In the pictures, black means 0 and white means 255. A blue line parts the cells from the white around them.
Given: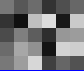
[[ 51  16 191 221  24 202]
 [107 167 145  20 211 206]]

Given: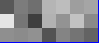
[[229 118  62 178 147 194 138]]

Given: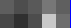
[[ 71  48  77 200 109]]

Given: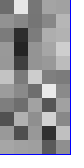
[[146 135 117 135 182]
 [153  36 148 166 206]
 [195 123 205 127 123]
 [126 110 162  85 161]
 [153  79 152  49 192]]

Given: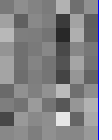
[[161  96 137 127  59 163  94]
 [148 112 122 136  73 135 119]
 [164 110 126 117  68 150  99]
 [126 115 155 116  87 150 178]
 [136 142 126 144 135 135 153]]

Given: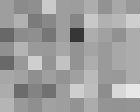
[[158 177 123 136 158 133 200 177 183 206]
 [144 180 154 153 167 147 164 154 168 172]
 [167 162 143 159 147 160 186 154 153 172]
 [181 153 143 161 158 147 172 148 147 149]]

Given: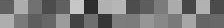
[[174 122  94 103 156  67 111  53 125 124 150 136 122 166 101 104]]

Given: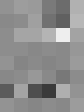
[[137 140 160 113  96 183]
 [141 141 136 140 137 151]
 [136 140 152 137 120 140]
 [147 139 134 140 136 156]]

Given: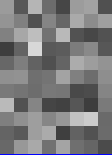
[[148 128  80 133 102 170 140 159]
 [ 62  99 216  89  92 124 137  87]
 [144 146 111 116 163 128 109 142]
 [186  81 133  69  65  86  61 122]
 [100  89 158 171  63  98  82 107]]
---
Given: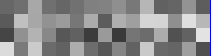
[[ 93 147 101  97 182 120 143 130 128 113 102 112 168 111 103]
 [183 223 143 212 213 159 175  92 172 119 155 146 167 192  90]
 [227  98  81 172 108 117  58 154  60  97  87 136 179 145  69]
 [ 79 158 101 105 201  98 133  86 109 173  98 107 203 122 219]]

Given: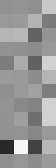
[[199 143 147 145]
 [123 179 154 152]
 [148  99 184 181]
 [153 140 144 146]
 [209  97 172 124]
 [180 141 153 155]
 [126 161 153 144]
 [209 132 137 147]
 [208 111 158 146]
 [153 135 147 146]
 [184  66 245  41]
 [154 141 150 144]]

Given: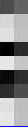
[[ 99  76]
 [189 213]
 [193 223]
 [ 42   0]
 [198 231]
 [ 45  10]
 [ 77  44]
 [190 224]
 [191 230]]

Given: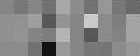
[[105 119 150 114 141 168 114 134 120 133]
 [163 126 139 202 134 148  88 158 145 144]
 [163 130 139  87 133 181 126 132 148 144]
 [151 140 118 120 134 153  18 114 139 138]]

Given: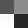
[[141  85]
 [ 40 253]]

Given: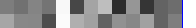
[[109  99  53 150  44 190 164  71 248 116 132 113 125]
 [126  99 161 135 145  98 161 175 251  77 135 136 166]]

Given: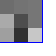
[[118 115 109]
 [118  77 170]
 [199  48 159]]

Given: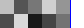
[[149 208 119  84 192]
 [115  69  24 216  76]]
